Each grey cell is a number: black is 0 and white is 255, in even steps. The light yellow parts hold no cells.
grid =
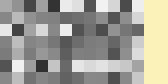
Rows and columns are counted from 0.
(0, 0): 170
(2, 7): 112
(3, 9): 102
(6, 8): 135
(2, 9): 146
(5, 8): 226
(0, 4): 51
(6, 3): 133
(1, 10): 142
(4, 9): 83
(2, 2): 163
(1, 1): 186
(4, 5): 94
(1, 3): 131
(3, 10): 134
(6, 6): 111
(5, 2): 157
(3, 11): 204
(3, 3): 139
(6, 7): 136
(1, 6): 111
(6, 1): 189
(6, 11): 199
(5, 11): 163

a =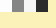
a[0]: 253
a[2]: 245
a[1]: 133

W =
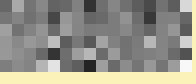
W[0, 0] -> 103
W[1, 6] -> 134
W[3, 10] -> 114
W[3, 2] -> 152
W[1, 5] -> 151
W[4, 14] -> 107
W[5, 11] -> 117
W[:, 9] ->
[134, 124, 124, 129, 155, 106]
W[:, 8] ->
[111, 106, 125, 164, 107, 158]
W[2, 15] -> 90
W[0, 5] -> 104
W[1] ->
[118, 132, 113, 125, 71, 151, 134, 101, 106, 124, 146, 109, 56, 128, 129, 102]
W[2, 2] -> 131
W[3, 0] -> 151
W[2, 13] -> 131
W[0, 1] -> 169
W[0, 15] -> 216
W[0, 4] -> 99
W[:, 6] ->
[129, 134, 133, 120, 158, 94]
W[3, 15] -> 209
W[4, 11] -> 125
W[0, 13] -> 114
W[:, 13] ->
[114, 128, 131, 132, 133, 117]
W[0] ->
[103, 169, 116, 136, 99, 104, 129, 50, 111, 134, 112, 93, 74, 114, 93, 216]
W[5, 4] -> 227
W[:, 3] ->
[136, 125, 148, 143, 105, 181]
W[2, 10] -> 136
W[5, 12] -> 152

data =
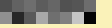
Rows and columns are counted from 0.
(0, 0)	79
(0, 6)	85
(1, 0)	144
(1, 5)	128
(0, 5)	81

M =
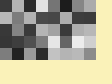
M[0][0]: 58
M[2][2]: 58
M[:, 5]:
[28, 174, 58, 101, 180]
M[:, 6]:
[134, 61, 174, 236, 185]
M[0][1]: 180
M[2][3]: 181
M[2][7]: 183
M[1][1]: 124
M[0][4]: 117
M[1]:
[184, 124, 178, 74, 71, 174, 61, 59]
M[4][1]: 34
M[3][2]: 80

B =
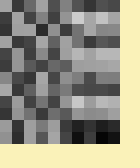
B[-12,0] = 163
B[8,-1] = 177
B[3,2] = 68
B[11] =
[145, 45, 158, 86, 165, 68, 15, 61, 5, 18]
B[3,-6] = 97
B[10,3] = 122
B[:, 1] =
[57, 163, 160, 57, 149, 149, 73, 56, 156, 148, 52, 45]
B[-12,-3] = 53
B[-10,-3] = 165
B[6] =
[135, 73, 54, 166, 70, 143, 126, 75, 126, 125]
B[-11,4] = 64
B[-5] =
[167, 56, 96, 160, 101, 122, 77, 72, 73, 67]
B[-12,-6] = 79
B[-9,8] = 87
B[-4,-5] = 149
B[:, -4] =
[82, 204, 115, 114, 182, 158, 126, 77, 199, 149, 33, 15]
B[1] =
[61, 163, 67, 129, 64, 148, 204, 166, 194, 165]
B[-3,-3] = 139
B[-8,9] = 183
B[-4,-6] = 67
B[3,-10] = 162
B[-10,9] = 136
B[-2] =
[155, 52, 158, 122, 157, 58, 33, 51, 30, 42]
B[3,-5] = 161
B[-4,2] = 66

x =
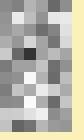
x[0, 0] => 138
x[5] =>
[122, 161, 161, 195, 111, 145]
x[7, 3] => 235
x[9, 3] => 239
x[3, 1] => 151
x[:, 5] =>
[142, 233, 225, 216, 165, 145, 189, 171, 197, 159, 150]
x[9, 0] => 203
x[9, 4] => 140
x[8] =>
[137, 141, 251, 174, 107, 197]
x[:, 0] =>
[138, 147, 151, 174, 202, 122, 139, 125, 137, 203, 194]
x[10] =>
[194, 101, 115, 182, 154, 150]
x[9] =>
[203, 205, 225, 239, 140, 159]
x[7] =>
[125, 196, 172, 235, 205, 171]
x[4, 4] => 187

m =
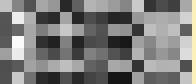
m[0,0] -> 194
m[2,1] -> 103
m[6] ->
[80, 200, 113, 42, 33, 80, 41, 67, 76, 21, 21, 160, 92, 100, 94, 196]
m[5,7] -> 98
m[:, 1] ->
[132, 237, 103, 250, 236, 90, 200]
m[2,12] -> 190
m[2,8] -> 82
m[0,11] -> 202
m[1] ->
[86, 237, 176, 53, 43, 164, 39, 77, 61, 36, 40, 152, 168, 173, 167, 210]
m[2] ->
[84, 103, 167, 125, 157, 200, 158, 99, 82, 151, 145, 52, 190, 176, 191, 95]
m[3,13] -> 170
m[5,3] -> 145
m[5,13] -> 178
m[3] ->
[89, 250, 166, 48, 33, 129, 36, 75, 79, 30, 23, 160, 136, 170, 157, 209]
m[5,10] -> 161
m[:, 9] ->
[155, 36, 151, 30, 83, 168, 21]
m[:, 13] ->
[76, 173, 176, 170, 152, 178, 100]
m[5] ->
[79, 90, 162, 145, 170, 190, 168, 98, 88, 168, 161, 51, 186, 178, 179, 79]
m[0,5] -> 40
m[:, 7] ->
[180, 77, 99, 75, 129, 98, 67]
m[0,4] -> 151
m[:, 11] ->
[202, 152, 52, 160, 180, 51, 160]
